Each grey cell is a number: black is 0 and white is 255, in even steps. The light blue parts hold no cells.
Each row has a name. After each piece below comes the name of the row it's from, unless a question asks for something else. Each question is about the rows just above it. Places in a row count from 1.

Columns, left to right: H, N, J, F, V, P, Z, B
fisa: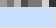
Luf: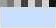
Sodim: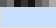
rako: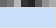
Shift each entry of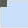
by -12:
[79]
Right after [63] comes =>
[210]
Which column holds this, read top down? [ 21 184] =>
J
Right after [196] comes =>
[63]
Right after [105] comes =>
[120]
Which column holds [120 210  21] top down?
V
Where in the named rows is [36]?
rako, 5

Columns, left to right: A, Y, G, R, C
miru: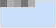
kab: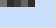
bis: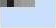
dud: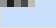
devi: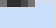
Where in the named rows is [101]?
kab, 4
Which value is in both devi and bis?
[116]
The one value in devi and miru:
[116]
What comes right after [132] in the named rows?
[74]
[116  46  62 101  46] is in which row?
kab

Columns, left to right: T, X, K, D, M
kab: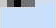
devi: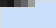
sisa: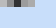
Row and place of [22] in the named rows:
devi, 2
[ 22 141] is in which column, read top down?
X
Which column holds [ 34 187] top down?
T
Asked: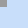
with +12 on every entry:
[168]

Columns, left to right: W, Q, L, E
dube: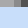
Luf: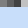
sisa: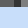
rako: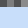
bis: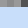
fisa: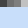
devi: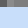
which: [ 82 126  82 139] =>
rako
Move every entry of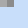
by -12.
[157 127]
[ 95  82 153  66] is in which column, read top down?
W
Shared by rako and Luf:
[126]
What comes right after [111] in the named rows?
[126]
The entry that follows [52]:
[126]

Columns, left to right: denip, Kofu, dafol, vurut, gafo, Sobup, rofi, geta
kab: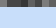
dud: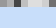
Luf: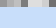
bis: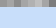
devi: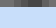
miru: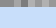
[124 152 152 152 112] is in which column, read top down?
denip
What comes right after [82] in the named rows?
[70]
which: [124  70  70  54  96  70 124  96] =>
kab
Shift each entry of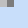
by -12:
[179 112]

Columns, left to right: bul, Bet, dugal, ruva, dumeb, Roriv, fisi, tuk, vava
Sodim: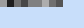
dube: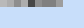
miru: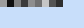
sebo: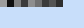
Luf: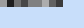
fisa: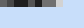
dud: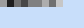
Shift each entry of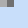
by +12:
[185 124]
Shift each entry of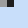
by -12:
[145  18]

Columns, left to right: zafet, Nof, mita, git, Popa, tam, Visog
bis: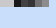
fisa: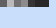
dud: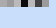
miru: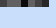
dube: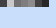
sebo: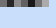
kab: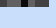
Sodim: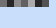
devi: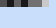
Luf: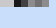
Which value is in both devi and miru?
[97]
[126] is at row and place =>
dube, 4
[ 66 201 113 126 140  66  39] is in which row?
dube
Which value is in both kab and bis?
[66]

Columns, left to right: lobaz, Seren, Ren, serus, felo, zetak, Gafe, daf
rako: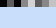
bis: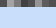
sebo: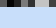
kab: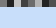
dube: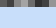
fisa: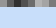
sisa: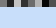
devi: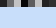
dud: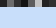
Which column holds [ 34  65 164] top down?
Gafe
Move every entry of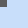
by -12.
[81]
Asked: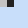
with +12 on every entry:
[207  46]
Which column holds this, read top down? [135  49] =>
Ren
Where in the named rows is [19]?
dud, 4
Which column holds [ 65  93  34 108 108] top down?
Seren
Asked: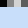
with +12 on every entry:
[ 17 147 223 105]

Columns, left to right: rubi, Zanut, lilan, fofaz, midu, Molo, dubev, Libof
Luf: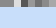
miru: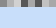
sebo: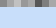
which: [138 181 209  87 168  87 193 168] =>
miru
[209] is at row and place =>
miru, 3
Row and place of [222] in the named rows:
Luf, 3
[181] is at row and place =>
miru, 2

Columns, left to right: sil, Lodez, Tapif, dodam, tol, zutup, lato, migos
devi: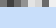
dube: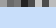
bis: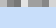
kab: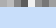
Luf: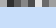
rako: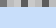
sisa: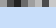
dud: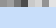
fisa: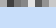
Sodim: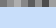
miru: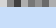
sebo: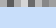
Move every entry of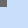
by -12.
[94]
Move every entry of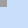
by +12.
[171]
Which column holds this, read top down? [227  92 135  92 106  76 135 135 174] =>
dodam
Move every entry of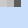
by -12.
[189 176  80]
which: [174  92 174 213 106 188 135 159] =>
sebo
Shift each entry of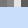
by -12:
[107 123 215  80]
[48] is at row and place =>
Luf, 2

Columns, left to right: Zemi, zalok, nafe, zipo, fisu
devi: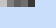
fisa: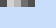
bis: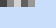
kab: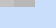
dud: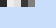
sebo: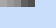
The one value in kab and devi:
[195]
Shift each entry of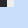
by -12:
[ 29 225]
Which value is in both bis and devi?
[96]
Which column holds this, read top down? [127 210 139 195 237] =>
zalok

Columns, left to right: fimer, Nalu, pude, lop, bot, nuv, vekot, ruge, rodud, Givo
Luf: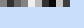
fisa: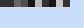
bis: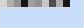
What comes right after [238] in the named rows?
[185]
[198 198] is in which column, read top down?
rodud
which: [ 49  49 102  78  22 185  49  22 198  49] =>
fisa
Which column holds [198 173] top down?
rodud
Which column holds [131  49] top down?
fimer
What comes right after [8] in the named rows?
[198]

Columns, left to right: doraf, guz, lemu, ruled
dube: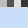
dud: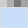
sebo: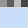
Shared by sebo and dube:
[189]
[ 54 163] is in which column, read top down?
ruled
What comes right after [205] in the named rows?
[175]
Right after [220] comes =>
[54]
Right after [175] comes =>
[121]
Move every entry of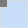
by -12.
[109]
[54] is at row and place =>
dube, 4

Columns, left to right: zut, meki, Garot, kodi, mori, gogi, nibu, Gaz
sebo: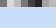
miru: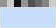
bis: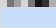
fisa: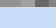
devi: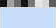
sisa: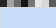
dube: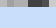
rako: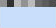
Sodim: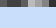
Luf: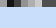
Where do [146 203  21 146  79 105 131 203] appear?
miru
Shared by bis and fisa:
[161]
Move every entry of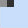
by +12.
[158  61]
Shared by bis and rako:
[49]

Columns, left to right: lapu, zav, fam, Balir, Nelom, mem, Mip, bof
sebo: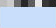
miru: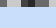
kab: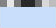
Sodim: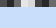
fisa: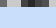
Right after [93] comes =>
[230]
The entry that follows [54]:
[40]
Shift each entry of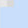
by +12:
[242 228]
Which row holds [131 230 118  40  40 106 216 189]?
kab

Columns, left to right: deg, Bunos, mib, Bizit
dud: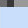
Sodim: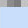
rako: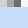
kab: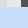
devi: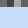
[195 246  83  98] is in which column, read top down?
Bizit
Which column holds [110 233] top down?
mib
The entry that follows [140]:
[124]

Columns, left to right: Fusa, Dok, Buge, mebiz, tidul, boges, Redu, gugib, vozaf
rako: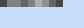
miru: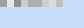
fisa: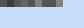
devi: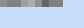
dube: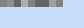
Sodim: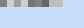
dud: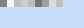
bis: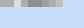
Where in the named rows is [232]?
miru, 2
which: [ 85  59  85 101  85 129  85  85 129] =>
fisa
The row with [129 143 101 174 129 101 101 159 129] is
dube

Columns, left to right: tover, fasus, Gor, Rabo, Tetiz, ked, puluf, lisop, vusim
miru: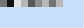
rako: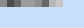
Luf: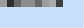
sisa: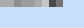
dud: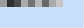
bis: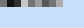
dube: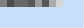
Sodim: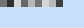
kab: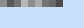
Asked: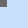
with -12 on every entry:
[92]
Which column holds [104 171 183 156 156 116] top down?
ked
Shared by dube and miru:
[88]
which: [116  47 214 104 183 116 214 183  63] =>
Sodim
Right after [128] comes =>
[75]

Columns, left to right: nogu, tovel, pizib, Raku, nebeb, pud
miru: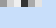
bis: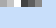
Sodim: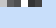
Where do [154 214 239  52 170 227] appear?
miru
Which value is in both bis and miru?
[170]
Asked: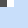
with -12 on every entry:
[ 68 242]
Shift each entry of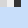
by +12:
[226 251  64]
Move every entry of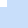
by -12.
[242]
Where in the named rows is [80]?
Sodim, 3

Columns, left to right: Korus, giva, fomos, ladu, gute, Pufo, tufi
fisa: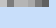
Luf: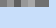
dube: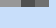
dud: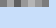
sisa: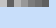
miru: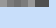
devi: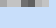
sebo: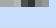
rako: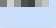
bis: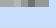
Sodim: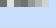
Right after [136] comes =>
[152]
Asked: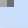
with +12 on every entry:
[180 124]

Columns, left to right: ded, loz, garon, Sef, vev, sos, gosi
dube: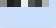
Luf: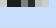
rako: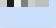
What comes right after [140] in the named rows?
[30]
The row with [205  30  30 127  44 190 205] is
Luf

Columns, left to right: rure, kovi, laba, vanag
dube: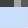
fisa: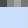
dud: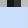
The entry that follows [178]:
[23]
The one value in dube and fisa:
[164]
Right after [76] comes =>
[135]
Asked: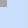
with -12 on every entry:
[152]
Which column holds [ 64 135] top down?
kovi

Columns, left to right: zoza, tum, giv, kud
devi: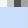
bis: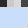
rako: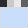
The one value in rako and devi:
[202]
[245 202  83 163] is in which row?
devi
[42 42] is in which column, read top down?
zoza

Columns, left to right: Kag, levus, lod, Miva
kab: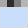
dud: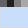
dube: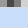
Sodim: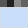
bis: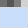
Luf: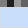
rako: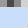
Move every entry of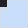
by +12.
[44]
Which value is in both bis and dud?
[125]
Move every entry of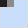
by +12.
[ 44 150]
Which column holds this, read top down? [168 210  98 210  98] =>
Miva
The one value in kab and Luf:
[125]
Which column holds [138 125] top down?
lod

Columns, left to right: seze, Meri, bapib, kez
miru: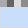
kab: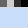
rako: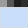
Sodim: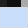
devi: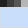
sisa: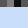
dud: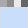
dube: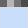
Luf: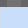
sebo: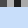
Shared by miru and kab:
[101]
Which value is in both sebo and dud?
[169]
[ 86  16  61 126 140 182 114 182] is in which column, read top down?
Meri
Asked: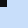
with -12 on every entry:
[4]

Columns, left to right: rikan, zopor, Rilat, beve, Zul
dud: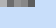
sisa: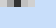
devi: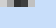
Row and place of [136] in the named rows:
dud, 4
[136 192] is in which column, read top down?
beve
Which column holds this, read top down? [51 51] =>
Rilat
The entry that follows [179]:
[109]
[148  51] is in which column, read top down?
Rilat

